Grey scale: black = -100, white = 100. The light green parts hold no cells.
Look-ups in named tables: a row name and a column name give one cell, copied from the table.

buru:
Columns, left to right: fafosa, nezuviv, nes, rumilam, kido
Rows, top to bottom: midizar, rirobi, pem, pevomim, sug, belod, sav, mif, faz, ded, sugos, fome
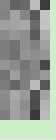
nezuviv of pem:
28
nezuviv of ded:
32
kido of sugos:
40
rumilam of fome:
-55
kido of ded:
28
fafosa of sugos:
6
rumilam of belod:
11
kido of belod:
18
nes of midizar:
-17
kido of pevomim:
38
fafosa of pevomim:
9
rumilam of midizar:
47

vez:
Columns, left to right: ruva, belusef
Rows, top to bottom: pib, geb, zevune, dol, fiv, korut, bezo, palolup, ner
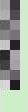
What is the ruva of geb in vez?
37
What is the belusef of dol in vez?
-10
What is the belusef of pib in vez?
-57
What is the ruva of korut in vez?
-67
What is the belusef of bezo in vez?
28
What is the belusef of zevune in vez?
11
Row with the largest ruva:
ner

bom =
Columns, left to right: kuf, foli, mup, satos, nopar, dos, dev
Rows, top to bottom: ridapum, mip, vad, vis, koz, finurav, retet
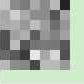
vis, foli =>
25
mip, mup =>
33
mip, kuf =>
31
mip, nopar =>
9
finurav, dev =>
-37
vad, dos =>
-13
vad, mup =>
19
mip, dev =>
30
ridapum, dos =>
44
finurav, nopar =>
31
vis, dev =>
27
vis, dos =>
1
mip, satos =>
10
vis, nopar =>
18
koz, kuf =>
-37
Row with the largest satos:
finurav

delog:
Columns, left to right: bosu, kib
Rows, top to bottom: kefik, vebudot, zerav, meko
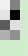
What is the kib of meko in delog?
14
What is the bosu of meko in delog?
38
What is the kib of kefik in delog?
1
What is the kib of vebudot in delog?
-96
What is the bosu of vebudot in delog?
78
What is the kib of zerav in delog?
75
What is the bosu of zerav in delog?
-28
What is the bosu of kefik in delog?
88
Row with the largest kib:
zerav

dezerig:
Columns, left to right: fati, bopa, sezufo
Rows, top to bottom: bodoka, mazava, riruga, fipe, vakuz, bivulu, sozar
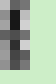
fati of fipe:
-25
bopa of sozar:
-39
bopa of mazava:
-80
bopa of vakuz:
-63
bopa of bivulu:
-46
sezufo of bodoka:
-8
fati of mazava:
12
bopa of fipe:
-39
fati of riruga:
28
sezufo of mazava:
48
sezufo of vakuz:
63
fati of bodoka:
49
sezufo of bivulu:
-27
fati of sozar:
14
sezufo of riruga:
64
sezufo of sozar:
-7
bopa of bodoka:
-23
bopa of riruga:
-82
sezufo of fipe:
-11
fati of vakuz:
16
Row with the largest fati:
bodoka

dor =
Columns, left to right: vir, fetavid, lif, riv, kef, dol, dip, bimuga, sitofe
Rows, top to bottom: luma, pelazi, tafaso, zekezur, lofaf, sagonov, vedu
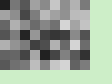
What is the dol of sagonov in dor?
-46
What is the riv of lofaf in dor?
-50
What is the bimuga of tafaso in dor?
29
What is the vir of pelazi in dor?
28
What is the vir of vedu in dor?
-31
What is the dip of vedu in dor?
66

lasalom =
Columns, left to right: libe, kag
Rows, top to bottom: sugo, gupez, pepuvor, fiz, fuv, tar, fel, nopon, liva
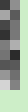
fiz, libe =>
-61
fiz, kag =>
-6
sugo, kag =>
12
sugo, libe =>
-53
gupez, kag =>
-29
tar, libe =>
-9
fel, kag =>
-30

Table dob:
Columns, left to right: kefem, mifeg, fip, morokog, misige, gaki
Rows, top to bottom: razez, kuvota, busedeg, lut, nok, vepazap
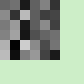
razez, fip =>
-80
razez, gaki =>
-60
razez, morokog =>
-24
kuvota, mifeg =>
-61
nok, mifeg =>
-98
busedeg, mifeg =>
21
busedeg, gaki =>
-50
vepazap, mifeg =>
-89

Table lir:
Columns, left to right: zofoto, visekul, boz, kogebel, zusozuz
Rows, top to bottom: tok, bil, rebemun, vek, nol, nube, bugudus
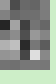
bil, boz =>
-14
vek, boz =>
-38
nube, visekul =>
20
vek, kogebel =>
19
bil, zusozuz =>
-3
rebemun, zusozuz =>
-19

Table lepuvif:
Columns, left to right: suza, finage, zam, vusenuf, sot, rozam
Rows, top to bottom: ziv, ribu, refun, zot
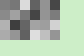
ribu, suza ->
8
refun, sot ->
24
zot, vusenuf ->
74
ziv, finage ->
-7
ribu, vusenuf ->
-46
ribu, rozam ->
-3
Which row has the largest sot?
zot

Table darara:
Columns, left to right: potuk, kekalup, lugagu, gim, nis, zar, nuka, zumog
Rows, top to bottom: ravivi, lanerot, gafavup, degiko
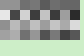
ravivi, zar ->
-14
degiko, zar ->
-5
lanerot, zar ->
-54
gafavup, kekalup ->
46
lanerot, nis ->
53
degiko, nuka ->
-48
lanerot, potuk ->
81
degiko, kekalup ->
36
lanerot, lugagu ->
65
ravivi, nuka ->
-19
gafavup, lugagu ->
18
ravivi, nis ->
-29
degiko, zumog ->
-32
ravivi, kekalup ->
15
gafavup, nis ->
23
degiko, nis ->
-36
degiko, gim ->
18
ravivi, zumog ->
-20

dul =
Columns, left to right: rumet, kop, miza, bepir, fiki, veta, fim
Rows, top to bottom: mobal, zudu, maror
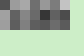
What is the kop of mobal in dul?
22
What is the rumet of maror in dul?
24
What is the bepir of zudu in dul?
-17
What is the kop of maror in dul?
-26
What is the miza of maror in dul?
0
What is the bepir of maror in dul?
-26
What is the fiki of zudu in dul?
-58
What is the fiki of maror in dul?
-32
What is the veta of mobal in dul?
-3
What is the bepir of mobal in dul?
-13
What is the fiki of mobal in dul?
19
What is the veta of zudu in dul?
-24
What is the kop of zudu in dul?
-23
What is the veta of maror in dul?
-15
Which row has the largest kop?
mobal

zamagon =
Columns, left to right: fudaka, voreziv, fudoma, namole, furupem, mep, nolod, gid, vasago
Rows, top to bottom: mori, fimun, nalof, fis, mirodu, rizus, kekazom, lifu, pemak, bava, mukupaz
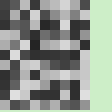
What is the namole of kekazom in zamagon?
62
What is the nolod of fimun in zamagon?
42
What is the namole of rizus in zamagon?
-62
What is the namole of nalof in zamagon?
45
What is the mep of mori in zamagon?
47
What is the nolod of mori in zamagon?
66
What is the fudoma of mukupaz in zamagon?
-20
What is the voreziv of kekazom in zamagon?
-46
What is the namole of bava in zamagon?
-57
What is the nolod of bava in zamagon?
54
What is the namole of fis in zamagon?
-63
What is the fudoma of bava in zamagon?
58
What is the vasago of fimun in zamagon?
58
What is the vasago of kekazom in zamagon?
57
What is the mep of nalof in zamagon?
-56
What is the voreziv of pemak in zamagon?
-25
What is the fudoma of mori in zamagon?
47

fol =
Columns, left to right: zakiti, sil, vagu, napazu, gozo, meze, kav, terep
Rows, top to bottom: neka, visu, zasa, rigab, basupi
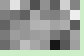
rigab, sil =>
23
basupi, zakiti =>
-16
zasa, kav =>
36
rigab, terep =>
29
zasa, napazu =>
40
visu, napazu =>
32
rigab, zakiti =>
-4
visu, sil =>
-9
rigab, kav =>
-23
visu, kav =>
18
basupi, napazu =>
31
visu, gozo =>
4
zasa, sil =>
11
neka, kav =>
63
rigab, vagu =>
18
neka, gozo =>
14

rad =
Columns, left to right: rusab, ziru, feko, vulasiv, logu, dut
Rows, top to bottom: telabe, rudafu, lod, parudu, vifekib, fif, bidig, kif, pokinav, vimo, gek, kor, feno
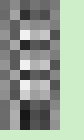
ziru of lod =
-26
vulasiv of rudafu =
-27
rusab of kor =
-15
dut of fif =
-2
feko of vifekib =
-70
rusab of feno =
-16
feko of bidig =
88
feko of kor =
-83
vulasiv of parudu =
41
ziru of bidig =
-30
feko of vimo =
61
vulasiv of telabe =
-9
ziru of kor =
37
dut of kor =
19
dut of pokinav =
-36
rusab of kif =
-16
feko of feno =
-75

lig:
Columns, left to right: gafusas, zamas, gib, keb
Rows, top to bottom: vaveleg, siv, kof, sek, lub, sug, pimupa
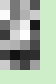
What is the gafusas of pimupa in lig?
59
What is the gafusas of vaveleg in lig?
66
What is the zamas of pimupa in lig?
-6
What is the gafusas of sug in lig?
-53
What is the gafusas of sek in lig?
-55
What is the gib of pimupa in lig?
-49
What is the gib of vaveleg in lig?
45
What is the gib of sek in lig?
99
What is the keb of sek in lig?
-19
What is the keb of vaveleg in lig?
-37
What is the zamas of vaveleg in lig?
-6
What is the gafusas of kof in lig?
-14
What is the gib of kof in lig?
87
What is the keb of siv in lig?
60
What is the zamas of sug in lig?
-86
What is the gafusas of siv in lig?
97
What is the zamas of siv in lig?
-6
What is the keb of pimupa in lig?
25
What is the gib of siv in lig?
39
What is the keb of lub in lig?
-44
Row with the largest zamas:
sek

